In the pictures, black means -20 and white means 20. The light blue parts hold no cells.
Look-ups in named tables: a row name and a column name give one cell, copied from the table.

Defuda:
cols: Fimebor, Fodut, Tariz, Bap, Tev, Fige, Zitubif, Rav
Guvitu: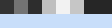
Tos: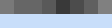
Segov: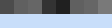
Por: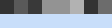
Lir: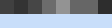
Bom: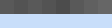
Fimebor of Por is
-12
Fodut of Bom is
-7
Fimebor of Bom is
-6
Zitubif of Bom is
-5
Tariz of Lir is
-9
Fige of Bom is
-6
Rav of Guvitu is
-14
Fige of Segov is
-5
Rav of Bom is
-4
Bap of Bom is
-7
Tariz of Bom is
-6

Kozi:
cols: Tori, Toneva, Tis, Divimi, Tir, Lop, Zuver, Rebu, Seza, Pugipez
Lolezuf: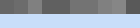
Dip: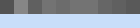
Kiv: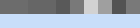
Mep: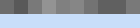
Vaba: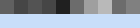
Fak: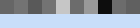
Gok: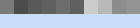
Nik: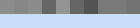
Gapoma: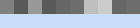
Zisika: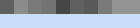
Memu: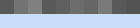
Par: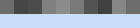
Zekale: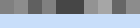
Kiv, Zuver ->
13
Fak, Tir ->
11
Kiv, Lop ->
-1
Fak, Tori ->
-4
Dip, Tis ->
-5
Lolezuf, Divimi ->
-5
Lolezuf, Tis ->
0
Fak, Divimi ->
-2
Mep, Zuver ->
-2
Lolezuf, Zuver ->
-2
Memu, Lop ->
-3
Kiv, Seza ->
-7
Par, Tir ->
2

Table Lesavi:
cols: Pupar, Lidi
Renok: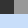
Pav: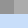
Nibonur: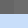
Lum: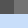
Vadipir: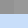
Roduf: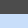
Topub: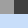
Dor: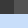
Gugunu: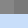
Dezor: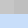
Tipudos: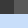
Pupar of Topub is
5
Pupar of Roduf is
-8
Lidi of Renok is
4
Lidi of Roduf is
-8
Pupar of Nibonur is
-4
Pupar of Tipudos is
-11
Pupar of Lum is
-7
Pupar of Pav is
3
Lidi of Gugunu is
-1
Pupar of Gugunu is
1
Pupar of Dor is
-11
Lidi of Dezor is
10
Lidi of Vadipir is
4
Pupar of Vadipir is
3
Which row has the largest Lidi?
Dezor

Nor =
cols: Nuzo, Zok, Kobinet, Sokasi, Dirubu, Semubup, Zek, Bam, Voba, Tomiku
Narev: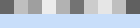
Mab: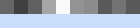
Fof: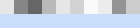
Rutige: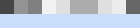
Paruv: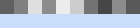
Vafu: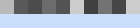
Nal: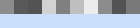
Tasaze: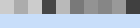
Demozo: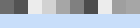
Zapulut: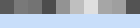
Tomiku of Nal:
-1
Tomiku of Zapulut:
-7
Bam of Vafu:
-2
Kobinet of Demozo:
17
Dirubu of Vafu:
-7
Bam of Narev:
16
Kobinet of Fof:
-4
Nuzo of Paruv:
-5

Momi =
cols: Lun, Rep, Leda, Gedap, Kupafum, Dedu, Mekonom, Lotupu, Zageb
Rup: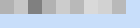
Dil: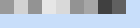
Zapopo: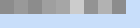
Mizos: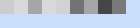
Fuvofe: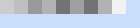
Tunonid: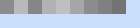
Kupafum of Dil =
14
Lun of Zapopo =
2
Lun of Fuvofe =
12
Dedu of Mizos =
-2
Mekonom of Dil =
6
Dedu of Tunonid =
6
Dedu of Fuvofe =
5
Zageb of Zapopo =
2
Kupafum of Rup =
12
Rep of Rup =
11
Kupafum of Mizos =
13
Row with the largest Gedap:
Dil

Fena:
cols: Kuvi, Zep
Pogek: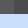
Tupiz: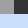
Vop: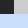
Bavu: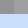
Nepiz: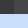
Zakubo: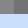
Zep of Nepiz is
-9
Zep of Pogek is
-8
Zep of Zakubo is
-2
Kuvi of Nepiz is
-11
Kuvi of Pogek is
-6
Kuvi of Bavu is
3
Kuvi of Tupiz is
5

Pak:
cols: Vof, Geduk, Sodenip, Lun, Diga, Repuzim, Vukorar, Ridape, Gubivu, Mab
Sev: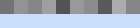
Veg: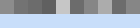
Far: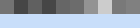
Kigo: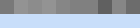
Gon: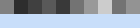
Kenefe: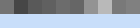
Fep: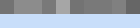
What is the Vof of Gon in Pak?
0
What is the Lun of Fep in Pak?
-1
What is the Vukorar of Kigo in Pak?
0
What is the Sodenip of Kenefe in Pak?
-6
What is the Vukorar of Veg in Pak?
1
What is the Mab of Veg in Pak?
1
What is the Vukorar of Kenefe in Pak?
3
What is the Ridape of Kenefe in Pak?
9
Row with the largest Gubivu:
Sev

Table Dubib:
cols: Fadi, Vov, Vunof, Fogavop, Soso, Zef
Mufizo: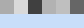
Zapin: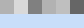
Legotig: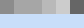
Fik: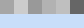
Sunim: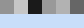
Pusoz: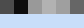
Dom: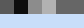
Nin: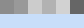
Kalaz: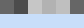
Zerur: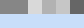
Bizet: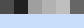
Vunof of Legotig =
6
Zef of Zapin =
-4
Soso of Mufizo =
10
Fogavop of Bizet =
8
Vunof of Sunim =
-16
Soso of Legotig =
12
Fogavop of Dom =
8
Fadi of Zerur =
1
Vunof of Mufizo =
-10

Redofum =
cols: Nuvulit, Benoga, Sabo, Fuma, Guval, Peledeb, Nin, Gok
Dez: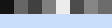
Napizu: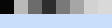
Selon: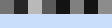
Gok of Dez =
-3
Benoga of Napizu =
9
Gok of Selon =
2
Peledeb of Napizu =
6
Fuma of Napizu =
-13
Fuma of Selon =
-6
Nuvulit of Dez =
-17
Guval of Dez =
17
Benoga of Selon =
-14
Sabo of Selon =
9

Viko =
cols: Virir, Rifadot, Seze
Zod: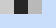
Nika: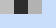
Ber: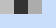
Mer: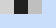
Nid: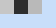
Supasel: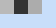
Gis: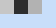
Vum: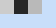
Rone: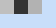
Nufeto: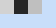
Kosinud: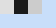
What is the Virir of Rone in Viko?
10
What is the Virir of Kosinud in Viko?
15
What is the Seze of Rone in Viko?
8
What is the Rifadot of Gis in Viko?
-13
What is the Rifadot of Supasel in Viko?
-12
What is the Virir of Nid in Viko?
11
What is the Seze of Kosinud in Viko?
12
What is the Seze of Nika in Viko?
8
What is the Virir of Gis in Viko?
11
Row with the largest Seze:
Kosinud

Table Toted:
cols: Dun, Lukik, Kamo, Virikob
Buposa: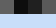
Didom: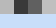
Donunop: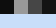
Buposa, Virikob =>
-6
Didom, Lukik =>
-11
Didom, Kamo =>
-5
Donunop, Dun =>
-18
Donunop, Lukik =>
4
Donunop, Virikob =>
-17
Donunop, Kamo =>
-9
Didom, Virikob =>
10
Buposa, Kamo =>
-15
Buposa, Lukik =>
-18
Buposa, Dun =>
-5
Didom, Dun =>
9
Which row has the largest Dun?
Didom

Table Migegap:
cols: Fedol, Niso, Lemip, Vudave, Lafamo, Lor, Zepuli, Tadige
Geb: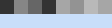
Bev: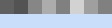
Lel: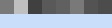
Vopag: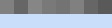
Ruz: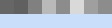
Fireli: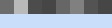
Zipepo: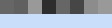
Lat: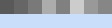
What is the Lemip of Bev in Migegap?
1
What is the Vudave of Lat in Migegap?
7
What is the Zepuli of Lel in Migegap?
-7
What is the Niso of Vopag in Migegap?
-4
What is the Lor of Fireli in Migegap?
0
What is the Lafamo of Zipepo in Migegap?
-4
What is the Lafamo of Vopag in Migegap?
-2
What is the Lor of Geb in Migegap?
3
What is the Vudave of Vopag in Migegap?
-1
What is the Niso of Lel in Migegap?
10
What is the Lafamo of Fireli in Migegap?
-4
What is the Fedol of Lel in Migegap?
-1
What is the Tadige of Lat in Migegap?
1
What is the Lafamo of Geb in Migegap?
6
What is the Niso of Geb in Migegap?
1
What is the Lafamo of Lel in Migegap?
-5
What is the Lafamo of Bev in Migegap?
0
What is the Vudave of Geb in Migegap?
-12

